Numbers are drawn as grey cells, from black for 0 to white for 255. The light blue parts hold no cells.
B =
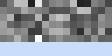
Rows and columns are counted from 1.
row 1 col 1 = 82
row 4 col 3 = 86
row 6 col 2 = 129
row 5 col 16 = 67
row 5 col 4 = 140
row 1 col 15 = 114
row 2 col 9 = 84
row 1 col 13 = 40
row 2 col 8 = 80
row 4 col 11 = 83
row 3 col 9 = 194
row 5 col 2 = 164
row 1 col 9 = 138
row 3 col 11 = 71
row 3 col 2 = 179
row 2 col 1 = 127
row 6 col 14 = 145
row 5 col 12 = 47
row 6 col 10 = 120
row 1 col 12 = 35
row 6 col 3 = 176
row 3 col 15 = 149
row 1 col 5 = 33
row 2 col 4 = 166
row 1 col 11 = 188
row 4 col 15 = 137
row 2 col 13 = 185
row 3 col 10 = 175
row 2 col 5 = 143
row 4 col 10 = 107
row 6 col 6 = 250
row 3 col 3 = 57

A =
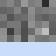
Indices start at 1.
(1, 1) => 121
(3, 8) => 107
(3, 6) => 105
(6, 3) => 141
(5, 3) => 117
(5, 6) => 154
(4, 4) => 83
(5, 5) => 108
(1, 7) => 44
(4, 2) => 120
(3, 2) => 85
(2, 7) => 122
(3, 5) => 136
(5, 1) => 143

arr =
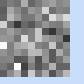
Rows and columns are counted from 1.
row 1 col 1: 104
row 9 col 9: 115
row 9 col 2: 133
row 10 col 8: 178
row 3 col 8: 220
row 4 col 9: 125
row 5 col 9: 109
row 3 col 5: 121
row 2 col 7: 211
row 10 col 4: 64
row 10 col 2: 100
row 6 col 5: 132
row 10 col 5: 126
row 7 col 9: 106
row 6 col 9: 130
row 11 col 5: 202
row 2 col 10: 126
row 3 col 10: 218
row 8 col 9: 170
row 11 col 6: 120
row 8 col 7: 144
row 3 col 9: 178
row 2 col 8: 113
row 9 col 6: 80
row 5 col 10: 128
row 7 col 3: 168
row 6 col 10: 52
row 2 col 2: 168
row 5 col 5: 130
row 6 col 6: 199
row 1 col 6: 123
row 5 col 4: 120

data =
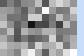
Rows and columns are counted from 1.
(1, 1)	93
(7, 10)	119
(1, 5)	141
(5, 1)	137
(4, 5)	21
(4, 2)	142
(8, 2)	159
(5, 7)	178
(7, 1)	198
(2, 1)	157
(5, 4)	178
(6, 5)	89
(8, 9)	161
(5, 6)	142
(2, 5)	153
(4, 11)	130
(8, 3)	132
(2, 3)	126
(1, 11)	149
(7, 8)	177
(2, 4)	95
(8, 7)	95
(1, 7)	85
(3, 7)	86
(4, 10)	191
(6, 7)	118

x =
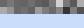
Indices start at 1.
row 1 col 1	104
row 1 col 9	209
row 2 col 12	82
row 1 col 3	103
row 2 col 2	147
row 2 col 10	52
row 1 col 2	119
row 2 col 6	155

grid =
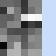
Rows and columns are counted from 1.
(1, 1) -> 105
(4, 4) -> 27
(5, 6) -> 120
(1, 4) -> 53
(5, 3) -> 75
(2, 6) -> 134
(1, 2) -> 106
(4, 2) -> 133
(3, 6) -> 245
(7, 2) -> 125
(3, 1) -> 97
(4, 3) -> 136
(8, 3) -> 181
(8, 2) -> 179
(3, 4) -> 223

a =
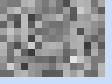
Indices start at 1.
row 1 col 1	134
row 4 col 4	187
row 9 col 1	153
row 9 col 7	110
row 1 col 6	141
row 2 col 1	127
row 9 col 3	142
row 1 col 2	123
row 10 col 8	118
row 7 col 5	205
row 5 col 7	115
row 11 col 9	93
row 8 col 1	173
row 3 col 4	186
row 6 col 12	178
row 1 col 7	122
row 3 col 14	178
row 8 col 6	157
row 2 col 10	156
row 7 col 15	90
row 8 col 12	172
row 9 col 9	130
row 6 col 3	138
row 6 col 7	127
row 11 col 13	112
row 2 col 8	129
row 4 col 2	162
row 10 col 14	122
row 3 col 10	131
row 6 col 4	178
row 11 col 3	171
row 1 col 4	176
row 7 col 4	145
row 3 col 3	89
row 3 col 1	173
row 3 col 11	89
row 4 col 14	145
